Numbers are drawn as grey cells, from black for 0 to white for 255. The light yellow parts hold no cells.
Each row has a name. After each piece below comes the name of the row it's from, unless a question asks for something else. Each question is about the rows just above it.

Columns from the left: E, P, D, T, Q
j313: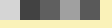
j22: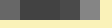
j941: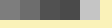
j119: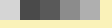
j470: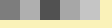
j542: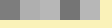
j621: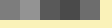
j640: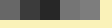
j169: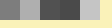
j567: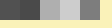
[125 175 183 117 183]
j542
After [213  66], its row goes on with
[ 95 160  89]
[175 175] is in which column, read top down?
P
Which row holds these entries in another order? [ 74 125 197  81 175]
j169

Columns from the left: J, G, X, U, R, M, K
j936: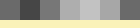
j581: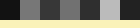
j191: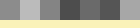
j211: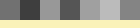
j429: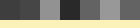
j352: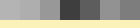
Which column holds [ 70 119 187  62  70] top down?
G
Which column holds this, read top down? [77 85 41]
U

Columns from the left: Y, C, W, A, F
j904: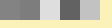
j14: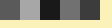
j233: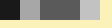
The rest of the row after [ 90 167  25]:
[113  60]
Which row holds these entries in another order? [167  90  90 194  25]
j233
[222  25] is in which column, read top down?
W
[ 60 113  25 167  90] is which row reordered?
j14
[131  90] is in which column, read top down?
Y
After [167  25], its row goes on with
[113  60]
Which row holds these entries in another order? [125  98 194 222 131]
j904

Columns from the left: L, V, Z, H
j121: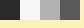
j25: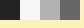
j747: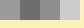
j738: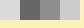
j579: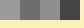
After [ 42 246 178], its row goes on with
[89]
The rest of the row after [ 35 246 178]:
[103]

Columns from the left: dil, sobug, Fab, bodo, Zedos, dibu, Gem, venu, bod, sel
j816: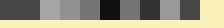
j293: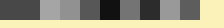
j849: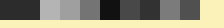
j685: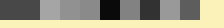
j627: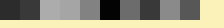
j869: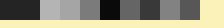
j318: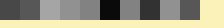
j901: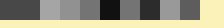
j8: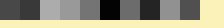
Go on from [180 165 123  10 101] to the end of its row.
[ 57 130  87]
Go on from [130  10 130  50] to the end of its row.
[145  87]
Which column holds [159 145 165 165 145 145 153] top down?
bodo
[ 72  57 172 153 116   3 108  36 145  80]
j8

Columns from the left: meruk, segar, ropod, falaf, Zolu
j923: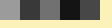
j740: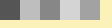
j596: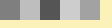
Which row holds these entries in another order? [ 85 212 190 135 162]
j740
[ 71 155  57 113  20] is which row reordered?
j923
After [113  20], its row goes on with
[71]
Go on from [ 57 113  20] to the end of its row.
[71]

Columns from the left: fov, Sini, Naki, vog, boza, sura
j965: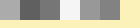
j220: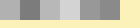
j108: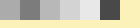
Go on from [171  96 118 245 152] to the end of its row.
[130]
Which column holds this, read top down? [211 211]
vog
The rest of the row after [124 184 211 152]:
[138]
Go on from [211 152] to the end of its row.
[138]

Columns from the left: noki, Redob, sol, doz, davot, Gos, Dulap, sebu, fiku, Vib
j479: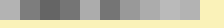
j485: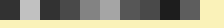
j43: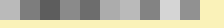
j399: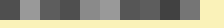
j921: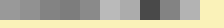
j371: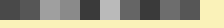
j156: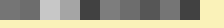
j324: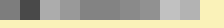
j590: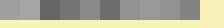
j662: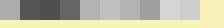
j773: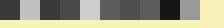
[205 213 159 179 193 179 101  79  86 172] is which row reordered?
j662
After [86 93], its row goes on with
[ 65 117]
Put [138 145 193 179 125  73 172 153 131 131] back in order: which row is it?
j324

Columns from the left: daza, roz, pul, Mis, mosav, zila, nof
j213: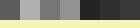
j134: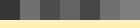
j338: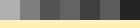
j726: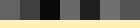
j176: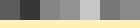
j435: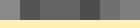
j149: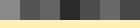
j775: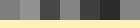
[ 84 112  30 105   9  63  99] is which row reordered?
j726
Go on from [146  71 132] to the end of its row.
[ 63  42 132]

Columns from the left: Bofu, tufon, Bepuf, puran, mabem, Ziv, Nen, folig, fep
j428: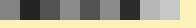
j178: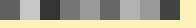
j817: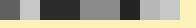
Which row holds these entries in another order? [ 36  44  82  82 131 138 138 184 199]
j428
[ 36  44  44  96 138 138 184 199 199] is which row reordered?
j817
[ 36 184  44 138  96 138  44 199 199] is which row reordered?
j817
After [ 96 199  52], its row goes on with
[118 153 102 178 153  66]
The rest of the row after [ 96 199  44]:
[ 44 138 138  36 184 199]
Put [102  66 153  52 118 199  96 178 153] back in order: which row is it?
j178
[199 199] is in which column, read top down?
tufon

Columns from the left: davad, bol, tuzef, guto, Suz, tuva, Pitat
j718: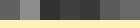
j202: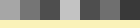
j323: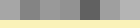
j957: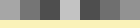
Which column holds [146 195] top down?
guto
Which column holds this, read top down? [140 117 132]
bol

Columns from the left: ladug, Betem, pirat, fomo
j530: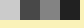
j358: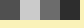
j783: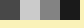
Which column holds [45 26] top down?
fomo
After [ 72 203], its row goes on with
[131  26]
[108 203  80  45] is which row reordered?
j358
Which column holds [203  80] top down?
ladug
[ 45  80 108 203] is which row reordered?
j358
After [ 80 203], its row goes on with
[108  45]
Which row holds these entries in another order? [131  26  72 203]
j783

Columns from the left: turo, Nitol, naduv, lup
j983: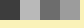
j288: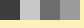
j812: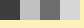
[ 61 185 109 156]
j983
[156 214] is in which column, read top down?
lup
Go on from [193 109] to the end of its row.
[214]
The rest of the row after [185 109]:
[156]
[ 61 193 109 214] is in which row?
j812
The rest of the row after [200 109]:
[156]

